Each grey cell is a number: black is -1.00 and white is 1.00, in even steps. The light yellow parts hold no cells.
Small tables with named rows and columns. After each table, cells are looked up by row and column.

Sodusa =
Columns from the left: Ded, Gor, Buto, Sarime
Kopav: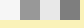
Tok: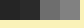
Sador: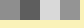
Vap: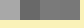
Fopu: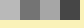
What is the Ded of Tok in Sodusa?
-0.71
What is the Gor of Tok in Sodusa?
-0.67
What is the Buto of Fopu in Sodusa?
0.30
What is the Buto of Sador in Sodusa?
0.70
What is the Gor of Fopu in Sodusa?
-0.09
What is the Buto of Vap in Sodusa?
-0.04
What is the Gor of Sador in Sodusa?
-0.26
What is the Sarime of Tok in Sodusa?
0.01
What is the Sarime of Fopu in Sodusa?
-0.45
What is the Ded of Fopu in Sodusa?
0.45
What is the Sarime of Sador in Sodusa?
0.16
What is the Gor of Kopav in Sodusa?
0.19

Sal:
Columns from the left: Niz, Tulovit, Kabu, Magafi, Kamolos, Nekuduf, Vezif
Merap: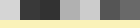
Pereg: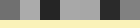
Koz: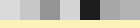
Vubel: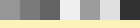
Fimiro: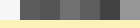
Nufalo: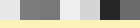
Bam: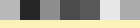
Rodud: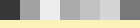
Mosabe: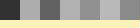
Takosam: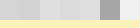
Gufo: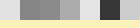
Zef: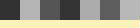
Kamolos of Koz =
-0.78
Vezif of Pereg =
0.01
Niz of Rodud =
-0.57
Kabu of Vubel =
-0.22
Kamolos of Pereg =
0.31
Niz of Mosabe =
-0.61
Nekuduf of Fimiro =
-0.48
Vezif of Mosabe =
0.08
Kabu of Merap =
-0.61
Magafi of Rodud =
0.34
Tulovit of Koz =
0.56
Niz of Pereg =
-0.12
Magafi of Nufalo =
0.87
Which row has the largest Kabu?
Rodud

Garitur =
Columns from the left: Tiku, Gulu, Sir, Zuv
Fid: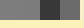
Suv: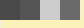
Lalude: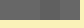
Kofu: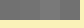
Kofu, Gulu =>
-0.10
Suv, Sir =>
0.61
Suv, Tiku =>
-0.42
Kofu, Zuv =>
-0.11
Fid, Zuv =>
-0.16
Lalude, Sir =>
-0.25
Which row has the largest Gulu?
Fid

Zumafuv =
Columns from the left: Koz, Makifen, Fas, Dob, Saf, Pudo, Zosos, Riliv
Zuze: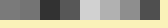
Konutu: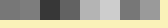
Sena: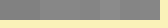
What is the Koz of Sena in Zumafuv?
0.01
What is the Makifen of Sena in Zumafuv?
0.01
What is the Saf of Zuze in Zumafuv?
0.64
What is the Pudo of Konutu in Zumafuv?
0.61
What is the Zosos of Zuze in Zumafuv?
0.11
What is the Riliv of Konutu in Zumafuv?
0.21
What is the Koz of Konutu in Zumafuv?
-0.07
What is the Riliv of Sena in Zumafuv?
0.05
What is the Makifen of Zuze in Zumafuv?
-0.09

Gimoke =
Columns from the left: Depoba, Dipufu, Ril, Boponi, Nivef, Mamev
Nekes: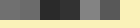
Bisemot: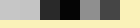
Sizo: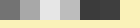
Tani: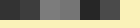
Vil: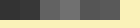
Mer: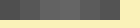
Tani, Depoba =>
-0.60
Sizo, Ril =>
0.80
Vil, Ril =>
-0.23
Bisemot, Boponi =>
-0.96
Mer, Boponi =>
-0.21
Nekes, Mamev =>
-0.31
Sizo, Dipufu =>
0.32
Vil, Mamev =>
-0.30
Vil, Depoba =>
-0.60
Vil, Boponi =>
-0.12
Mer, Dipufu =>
-0.32
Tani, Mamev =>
-0.42
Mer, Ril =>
-0.23
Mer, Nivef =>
-0.29
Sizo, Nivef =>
-0.54
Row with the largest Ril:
Sizo

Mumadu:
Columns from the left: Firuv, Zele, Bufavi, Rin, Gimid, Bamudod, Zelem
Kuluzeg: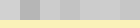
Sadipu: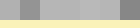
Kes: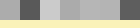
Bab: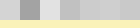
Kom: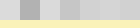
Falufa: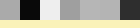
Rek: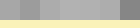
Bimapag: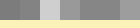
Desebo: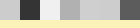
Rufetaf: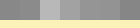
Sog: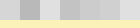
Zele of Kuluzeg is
0.43
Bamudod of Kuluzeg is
0.61
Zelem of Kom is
0.64
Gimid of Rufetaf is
0.17
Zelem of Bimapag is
0.23
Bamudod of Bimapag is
0.05
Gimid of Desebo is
0.62
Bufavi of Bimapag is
0.62
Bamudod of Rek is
0.36
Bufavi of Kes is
0.59
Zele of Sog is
0.45
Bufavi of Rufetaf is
0.44
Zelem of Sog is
0.76
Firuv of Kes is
0.35
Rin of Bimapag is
0.20
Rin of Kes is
0.34
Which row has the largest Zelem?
Sog

